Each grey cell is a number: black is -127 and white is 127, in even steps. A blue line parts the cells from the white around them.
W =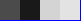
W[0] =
-52
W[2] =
84

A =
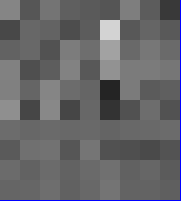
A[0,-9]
5
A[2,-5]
-17
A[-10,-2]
-35
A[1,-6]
-50
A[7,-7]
-13
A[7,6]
-48
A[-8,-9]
-29
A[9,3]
-30
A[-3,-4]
-46
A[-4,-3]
-23
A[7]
[-37, -15, -13, -41, -10, -46, -48, -53, -44]
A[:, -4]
[-42, 83, 34, 18, -91, -76, -27, -46, -15, -11]
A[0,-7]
-11
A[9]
[-26, -25, -17, -30, -23, -11, -28, -28, -32]
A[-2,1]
-29
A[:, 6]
[-1, -39, -22, -4, -4, -46, -23, -48, -30, -28]
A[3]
[1, -48, -34, 2, -39, 18, -4, -4, -9]
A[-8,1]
-23
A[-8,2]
-45
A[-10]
[5, -41, -11, -32, -37, -42, -1, -35, -70]
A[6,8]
-20
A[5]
[15, -57, 8, -57, -24, -76, -46, -18, -45]

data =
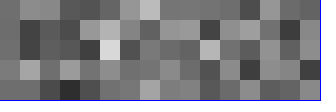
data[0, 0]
-16
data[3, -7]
-19
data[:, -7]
[-9, 25, -28, -19, 1]
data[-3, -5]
-14
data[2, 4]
-63
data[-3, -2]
-31
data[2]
[-16, -59, -33, -40, -63, 88, -46, -6, -20, -28, 54, -14, -35, 18, -31, 13]
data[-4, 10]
-59
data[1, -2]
-66
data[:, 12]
[-50, 30, -35, -65, 12]
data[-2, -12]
-12
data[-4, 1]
-60
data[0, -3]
22
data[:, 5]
[-26, 51, 88, 13, -14]
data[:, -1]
[-28, 8, 13, -63, 9]
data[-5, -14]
8
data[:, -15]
[12, -60, -59, 37, -17]
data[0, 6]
22

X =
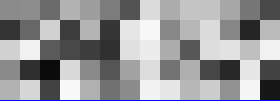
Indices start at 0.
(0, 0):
11
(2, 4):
-65
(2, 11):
98
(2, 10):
93
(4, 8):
102
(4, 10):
77
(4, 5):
-14
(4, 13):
-104
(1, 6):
102
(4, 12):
117
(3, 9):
47
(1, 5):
-73
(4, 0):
50
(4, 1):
86
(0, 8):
44
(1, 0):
-75
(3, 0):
10
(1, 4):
52
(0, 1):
13
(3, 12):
102

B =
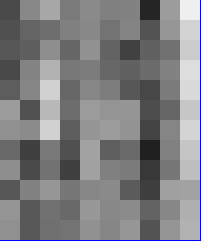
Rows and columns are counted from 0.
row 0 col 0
-53
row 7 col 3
-47
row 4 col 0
-34
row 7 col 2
-6
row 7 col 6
-21
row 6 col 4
21
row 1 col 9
83
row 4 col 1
5
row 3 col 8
2
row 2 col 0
-40
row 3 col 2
50
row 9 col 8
32
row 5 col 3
-18
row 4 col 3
-24
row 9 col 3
-8
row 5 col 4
27
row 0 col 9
111
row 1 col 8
22
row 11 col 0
16
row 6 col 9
84
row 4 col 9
89
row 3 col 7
-19
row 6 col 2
81
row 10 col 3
-22
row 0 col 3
-5
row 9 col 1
2
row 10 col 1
-39
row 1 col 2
-17
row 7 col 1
-63
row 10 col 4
24
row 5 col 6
21
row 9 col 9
34
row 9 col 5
10
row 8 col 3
-63

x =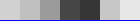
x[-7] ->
81
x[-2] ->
71
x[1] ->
64
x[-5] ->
27

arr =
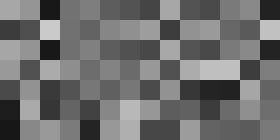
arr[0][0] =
39
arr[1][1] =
-48
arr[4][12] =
38
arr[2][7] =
-55
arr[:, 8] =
[39, -66, 40, -46, 18, -34, -56]
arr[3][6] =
-20
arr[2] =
[38, 20, -103, -15, 0, -34, -46, -55, 40, -43, -54, -5, 9, -92]
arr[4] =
[-53, 18, -69, -44, -8, -31, -8, -52, 18, -72, -91, -93, 38, -28]
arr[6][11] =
-32
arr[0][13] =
-93
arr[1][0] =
-67
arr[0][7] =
-58
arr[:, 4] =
[-1, -28, 0, -18, -8, -61, -91]
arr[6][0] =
-104
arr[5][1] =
42
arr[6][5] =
24
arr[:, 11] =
[-5, -24, -5, 63, -93, -20, -32]
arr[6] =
[-104, 8, 25, -4, -91, 24, 47, -56, -56, 28, -28, -32, -36, -6]
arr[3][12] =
-66
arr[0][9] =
-44
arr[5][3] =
-27
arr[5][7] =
23

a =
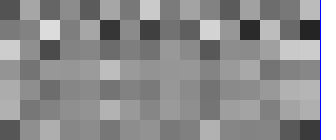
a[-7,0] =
-44
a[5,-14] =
2
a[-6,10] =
83
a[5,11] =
30
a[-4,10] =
4
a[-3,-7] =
11
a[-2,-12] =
19
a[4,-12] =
10
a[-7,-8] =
-4
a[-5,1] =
15
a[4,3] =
6
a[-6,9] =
-32
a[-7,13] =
-18
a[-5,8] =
24
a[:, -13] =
[12, -1, 3, 22, 6, 15, 7]
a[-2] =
[49, -8, 2, 15, 19, 50, 25, 6, 26, 15, -10, 30, 35, 0, 36, 47]
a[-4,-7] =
23
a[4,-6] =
-12
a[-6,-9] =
-63
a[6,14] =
-38
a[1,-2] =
-22
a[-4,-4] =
40
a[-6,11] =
23
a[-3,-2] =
49
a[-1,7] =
18
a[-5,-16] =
77
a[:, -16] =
[-44, -5, 77, 20, 44, 49, -41]
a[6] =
[-41, 15, 46, 7, 12, -8, 13, 18, -6, 0, 49, 6, 3, 5, -38, -68]
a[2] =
[77, 15, -52, 3, 6, -19, -1, -13, 24, 10, -39, 13, 11, 32, 73, 76]
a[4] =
[44, 14, -18, 6, 10, -11, 2, -5, 23, 11, -12, 10, 12, 25, 49, 53]

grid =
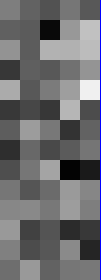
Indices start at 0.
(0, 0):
-1
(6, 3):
-76
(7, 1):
-23
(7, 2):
-54
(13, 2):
-29
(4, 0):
43
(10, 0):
7
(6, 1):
28
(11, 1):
-62
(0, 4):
-39
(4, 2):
-4
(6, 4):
-29
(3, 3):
-14
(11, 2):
-43
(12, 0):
0
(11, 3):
-84
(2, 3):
49
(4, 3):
30
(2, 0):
19
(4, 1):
-39

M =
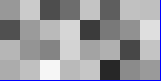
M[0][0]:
24
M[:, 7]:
[63, 95, 68, 26]
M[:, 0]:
[24, -47, 54, 44]
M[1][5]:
-6
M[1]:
[-47, 27, 58, 86, -68, -6, 17, 95]
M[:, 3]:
[-18, 86, 83, 58]
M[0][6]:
65
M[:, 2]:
[-50, 58, 4, 118]
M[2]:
[54, 20, 4, 83, 35, 48, -56, 68]

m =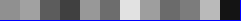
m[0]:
16
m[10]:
58
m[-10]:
-35
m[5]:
-18
